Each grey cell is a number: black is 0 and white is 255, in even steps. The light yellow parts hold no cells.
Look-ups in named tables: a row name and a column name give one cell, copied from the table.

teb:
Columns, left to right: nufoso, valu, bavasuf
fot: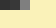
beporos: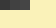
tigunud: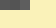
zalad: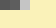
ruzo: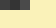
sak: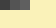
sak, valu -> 84
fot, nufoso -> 50
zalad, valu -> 94
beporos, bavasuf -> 69
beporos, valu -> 65
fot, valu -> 56
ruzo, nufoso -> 63
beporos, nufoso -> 56
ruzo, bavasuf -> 74
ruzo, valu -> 52

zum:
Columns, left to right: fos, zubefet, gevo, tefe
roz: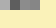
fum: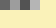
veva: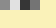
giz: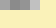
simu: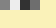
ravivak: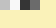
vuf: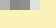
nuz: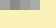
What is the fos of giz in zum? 164
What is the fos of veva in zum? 139
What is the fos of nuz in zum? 163
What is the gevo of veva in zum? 54
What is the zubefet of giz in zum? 139
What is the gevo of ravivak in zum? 53
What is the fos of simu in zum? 130
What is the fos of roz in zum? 174
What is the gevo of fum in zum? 83
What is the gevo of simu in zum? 50
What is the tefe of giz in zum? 193
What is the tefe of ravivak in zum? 107
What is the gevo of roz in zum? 140
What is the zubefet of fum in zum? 157
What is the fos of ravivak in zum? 193
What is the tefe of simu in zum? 110
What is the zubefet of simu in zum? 237
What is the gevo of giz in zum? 148

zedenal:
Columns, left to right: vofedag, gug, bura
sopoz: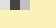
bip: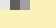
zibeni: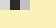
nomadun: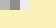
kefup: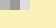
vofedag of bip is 231
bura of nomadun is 237
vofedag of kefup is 183
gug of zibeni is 42
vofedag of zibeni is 215
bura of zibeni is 194
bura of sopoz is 192
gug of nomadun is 142
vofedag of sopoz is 224
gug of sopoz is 67
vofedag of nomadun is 182
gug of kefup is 153
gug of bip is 95
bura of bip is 161
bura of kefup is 221

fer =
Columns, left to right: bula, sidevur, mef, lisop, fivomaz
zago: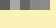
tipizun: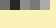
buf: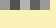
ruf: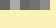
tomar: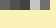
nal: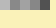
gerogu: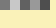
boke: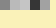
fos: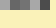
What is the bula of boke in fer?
134
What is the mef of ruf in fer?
104
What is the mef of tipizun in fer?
141
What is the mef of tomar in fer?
66
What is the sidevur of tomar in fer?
80
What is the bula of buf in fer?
153
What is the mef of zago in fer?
103
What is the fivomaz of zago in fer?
139
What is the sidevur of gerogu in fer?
200
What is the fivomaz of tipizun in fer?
170
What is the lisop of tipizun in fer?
121
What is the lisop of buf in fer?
98
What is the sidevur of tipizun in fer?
38
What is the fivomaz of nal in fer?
82
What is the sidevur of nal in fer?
137
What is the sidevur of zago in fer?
168
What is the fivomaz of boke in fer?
162
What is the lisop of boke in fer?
54

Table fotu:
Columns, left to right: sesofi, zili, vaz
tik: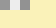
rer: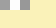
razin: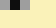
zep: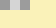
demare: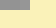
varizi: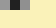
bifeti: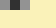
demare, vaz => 150
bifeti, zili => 49
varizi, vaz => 144
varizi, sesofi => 152
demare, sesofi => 148
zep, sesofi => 155
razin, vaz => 158

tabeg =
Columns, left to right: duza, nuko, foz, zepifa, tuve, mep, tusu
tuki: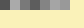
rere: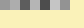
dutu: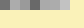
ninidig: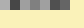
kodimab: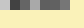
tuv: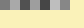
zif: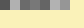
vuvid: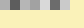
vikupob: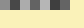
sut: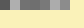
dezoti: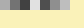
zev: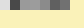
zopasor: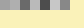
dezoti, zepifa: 225
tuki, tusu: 153
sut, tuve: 121
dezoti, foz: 65
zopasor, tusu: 136
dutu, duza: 114
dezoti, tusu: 190
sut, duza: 88
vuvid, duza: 176
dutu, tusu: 194
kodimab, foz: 101
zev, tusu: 113
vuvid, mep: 108
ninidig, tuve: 160
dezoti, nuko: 115
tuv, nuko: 169
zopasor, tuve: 77
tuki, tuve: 132
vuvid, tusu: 202
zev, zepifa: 156
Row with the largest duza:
zev

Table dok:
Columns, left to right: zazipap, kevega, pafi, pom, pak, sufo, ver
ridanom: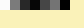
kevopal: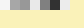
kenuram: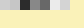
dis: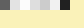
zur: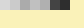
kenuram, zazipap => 207
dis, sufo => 241
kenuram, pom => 136
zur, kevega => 203
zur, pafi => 171
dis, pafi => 252
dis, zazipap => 96
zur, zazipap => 216
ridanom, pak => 70
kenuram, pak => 104
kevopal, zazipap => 245
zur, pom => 192

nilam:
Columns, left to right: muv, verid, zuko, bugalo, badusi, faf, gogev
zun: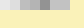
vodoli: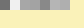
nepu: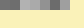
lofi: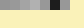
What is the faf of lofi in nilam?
29
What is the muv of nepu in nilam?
114
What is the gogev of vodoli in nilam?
175
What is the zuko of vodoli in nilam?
167
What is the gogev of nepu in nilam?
159
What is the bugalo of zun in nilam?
180
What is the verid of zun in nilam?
222
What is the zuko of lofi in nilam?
164
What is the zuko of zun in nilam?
190
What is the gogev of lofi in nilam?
152

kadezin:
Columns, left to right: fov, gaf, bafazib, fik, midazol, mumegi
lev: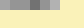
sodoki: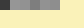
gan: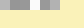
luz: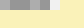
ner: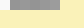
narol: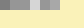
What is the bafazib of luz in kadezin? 149
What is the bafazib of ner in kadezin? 152
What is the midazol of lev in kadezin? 148
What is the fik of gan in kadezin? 250
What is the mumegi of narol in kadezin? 168
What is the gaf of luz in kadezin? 150
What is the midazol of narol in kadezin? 151
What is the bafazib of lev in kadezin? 149
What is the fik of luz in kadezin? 173
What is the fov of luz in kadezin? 174
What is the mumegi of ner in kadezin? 156
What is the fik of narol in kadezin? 214
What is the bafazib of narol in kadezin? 151
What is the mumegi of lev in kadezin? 178
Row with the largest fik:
gan

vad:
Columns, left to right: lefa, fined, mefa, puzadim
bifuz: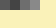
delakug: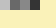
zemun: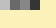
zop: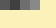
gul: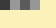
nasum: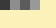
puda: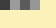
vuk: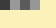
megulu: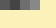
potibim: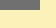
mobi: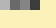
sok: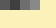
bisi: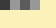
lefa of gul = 58
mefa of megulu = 110
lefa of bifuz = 88
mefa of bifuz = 110
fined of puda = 155
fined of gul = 152
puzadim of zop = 137
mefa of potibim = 112

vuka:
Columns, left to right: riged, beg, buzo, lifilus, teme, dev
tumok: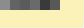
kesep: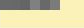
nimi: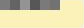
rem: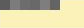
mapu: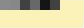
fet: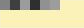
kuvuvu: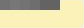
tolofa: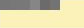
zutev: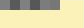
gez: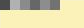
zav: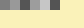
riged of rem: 92
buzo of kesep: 101
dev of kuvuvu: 99
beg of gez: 177
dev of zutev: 119
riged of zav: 126
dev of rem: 100
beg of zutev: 90
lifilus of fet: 47
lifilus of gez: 103
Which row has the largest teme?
zav

